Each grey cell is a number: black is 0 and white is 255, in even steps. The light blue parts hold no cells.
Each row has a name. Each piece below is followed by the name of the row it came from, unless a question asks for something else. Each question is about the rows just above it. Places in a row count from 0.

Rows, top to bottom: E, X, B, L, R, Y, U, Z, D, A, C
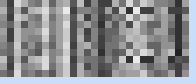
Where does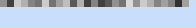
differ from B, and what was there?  16, [131]
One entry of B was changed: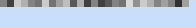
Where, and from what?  0, [145]
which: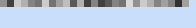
B

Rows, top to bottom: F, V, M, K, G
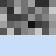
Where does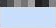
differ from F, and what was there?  5, [45]
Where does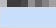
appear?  M
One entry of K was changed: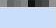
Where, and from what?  0, [160]
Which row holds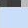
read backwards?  M
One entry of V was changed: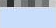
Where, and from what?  2, [174]
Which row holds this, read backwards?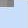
G

